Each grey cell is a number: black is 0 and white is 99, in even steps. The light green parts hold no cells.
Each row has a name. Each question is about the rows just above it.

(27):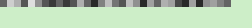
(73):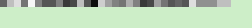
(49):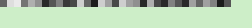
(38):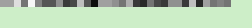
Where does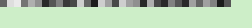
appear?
(49)
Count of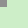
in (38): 4

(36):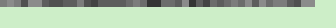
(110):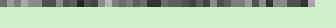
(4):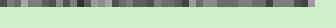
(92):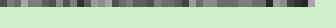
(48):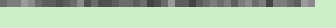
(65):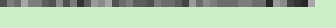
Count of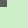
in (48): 10
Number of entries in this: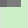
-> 3

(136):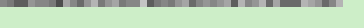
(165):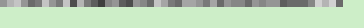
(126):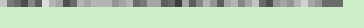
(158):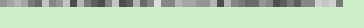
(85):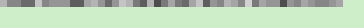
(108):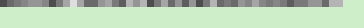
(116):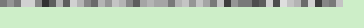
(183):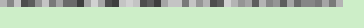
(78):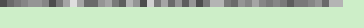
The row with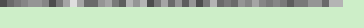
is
(108)
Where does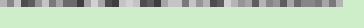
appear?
(183)

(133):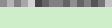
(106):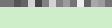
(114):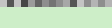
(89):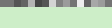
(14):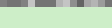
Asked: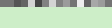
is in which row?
(106)
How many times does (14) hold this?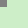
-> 2
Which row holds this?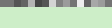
(89)
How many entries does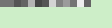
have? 13
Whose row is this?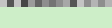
(114)
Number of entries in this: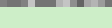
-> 16

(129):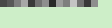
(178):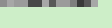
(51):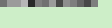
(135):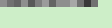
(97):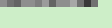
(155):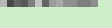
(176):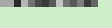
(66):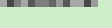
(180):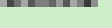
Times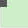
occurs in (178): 2
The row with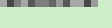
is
(66)
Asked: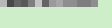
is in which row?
(155)

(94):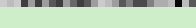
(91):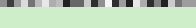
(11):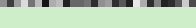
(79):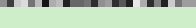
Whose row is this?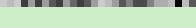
(94)
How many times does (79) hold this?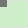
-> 3
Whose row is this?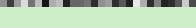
(11)

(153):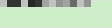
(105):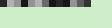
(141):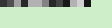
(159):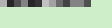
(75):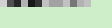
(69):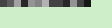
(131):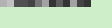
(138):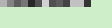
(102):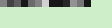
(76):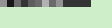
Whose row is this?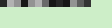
(105)
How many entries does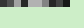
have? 10
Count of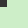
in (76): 5

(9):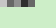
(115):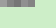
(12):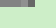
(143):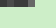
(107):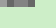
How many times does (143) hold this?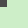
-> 1
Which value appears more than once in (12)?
[51]
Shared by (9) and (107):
[40]
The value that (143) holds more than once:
[23]
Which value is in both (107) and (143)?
[40]
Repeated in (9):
[40]
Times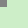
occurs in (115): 2

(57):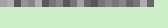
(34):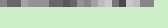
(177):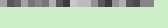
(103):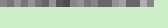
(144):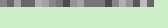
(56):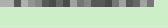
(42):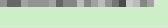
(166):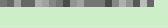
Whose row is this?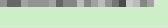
(42)
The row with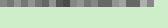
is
(103)
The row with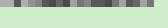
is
(56)
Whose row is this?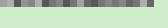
(57)
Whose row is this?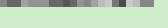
(34)
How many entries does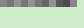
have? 11
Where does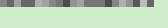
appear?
(144)

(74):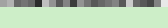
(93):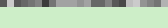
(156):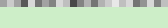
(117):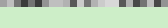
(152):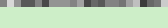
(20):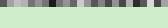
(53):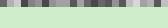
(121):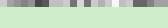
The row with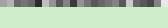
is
(74)
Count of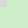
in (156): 4
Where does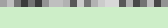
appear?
(117)
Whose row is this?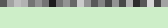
(20)
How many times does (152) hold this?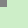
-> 5

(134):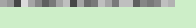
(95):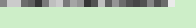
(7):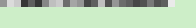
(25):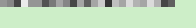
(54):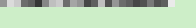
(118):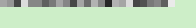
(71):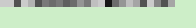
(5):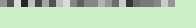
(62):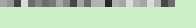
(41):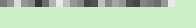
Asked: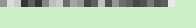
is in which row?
(7)
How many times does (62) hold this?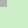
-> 5
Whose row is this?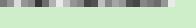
(41)

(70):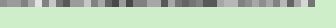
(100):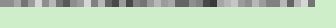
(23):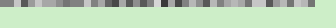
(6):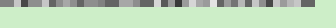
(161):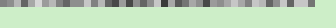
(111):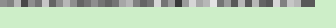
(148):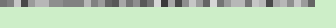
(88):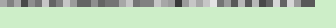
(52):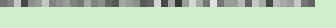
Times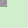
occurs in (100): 7
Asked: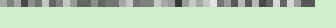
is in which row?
(88)

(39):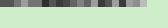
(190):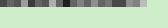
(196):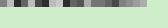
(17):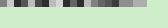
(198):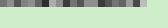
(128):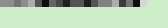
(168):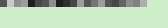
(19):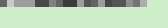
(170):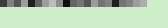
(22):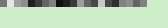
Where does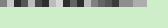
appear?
(17)
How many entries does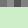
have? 4
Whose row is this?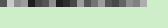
(168)
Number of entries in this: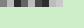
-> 9
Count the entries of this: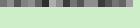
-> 19
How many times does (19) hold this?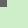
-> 3

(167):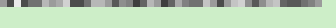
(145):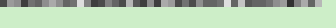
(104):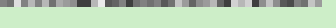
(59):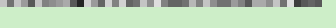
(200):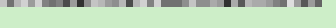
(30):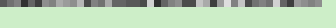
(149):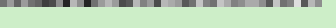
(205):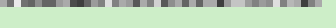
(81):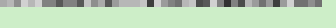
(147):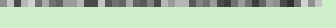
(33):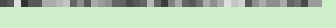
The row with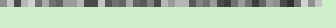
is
(147)
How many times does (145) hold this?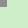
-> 6
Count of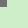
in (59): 6
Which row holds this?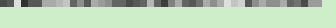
(33)
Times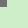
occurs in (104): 6
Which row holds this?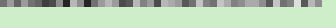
(149)

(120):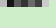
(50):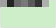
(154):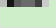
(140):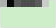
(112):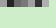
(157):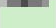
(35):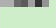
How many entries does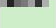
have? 7
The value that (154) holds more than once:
[41]
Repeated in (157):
[47]

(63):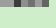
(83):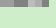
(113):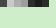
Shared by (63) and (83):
[61]
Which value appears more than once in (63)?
[61]
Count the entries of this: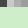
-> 4
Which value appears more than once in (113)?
[17]
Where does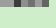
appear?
(63)
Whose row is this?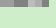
(83)
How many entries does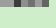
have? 7

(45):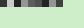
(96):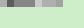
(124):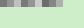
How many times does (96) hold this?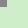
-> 3
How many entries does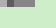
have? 5

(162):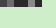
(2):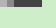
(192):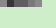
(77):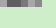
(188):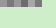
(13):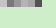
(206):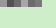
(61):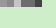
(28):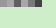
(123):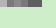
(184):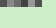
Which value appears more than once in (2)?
[26]
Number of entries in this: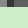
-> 4
